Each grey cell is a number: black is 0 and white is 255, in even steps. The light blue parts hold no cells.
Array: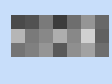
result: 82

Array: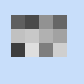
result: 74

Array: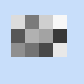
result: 122

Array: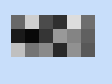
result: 206

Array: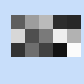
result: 157

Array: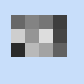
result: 131

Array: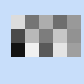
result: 117
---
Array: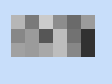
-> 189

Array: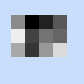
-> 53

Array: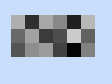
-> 65

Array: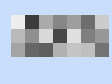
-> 197

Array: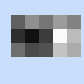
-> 81

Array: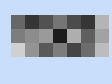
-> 68
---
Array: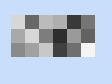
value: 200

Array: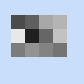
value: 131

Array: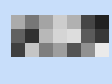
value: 126

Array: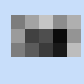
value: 59

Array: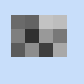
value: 62

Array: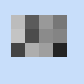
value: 159

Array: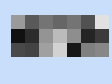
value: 160

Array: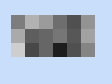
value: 102

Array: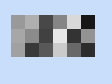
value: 88
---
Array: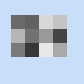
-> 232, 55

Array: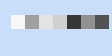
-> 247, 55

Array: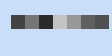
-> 195, 43

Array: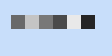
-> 233, 37

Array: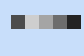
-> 206, 35

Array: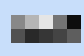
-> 229, 14

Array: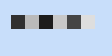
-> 222, 28

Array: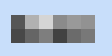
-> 213, 66
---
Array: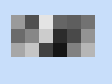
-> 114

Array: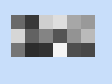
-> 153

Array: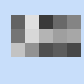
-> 132

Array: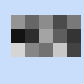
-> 121

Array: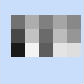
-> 136

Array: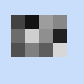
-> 135

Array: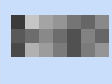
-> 137

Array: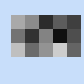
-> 63

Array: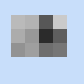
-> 202
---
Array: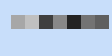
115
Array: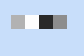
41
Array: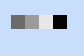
232
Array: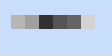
100
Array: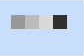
217
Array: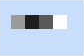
89
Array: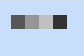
192
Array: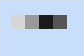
26
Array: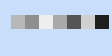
208
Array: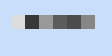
76
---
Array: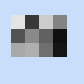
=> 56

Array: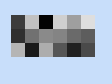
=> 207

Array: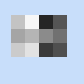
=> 246

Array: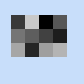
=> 201

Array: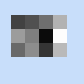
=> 80

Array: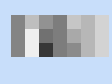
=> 198
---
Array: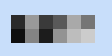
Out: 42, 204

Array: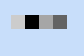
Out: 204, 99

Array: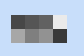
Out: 71, 57

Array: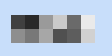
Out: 64, 209

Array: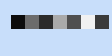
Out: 12, 58

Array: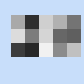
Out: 169, 192

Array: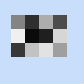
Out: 132, 159
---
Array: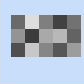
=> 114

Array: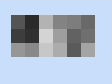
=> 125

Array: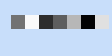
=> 183

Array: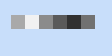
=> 49

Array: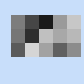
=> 199

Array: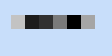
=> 0

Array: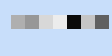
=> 10
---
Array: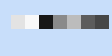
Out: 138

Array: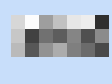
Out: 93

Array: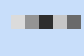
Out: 46

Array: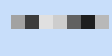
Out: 205

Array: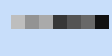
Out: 55

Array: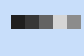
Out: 99

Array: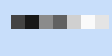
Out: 97

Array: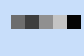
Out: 144

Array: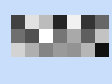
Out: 118

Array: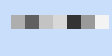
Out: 216
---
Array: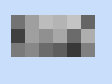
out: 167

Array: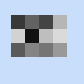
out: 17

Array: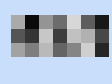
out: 193

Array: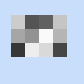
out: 147

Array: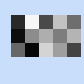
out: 174

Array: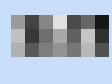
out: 96

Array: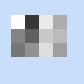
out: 96

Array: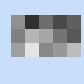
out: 166

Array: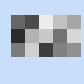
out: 201

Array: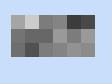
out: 153
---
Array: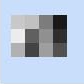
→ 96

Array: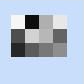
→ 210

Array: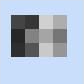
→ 130

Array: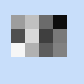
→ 217

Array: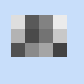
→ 74

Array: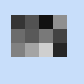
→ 89

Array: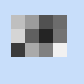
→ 96

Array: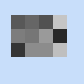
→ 118

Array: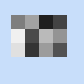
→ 74

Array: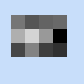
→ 212
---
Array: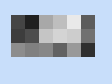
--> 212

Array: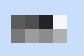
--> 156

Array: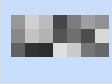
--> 111

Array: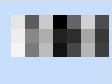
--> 45

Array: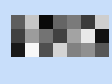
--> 163

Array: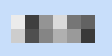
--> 176

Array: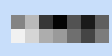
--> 111

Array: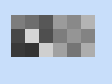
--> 125

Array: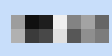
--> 87
